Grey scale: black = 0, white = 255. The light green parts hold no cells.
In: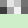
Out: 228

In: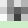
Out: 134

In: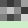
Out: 197

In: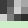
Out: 111

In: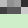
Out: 144

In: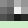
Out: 94

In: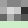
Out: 216
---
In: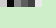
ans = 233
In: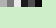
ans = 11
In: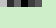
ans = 89
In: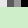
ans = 5
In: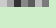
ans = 123
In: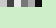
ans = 15
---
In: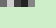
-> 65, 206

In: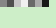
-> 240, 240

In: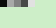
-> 129, 225

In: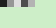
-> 222, 222

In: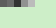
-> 51, 187

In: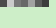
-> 104, 203

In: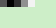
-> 47, 243

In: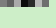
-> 11, 185

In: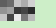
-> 56, 234
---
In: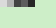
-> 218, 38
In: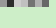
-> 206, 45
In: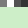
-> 254, 51
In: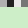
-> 233, 34
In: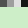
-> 223, 21
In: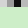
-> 212, 16
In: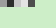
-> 227, 45
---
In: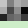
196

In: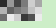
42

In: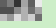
95

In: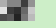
174

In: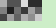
175

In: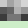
201
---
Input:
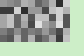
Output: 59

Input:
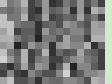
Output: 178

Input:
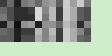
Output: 105

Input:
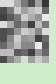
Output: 204

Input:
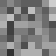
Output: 94

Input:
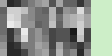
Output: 41
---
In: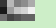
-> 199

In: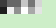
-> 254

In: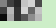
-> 212

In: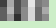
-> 215

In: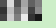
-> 177

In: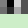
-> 42

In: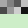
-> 152

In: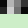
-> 205
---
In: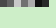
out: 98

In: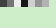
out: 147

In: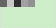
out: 145

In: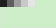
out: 159

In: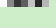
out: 136

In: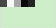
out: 72

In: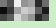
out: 107
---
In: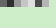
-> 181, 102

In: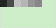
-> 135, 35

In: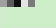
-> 121, 160

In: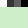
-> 0, 248

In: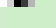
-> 182, 252

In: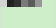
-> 151, 211

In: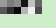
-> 100, 87

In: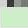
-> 121, 211

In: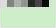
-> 11, 221

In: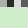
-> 91, 173
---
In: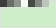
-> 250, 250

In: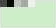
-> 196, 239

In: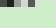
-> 156, 213

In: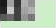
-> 66, 202

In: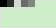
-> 215, 215

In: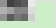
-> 132, 235

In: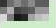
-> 81, 215
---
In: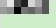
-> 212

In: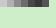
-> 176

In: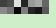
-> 167

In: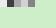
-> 210

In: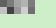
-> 193

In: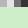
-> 183

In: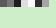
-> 222

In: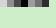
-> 157

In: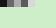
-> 173
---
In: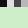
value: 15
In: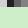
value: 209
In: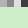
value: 179
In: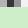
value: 179
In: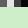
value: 95
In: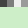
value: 66
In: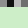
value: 142
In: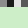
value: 140
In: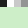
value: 30
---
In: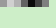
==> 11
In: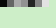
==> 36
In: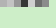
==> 207
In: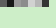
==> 209
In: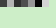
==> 150
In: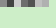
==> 82
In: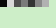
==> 52
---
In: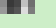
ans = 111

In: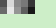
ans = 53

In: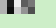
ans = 119

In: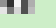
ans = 174

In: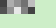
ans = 189

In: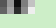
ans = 194

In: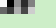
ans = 129
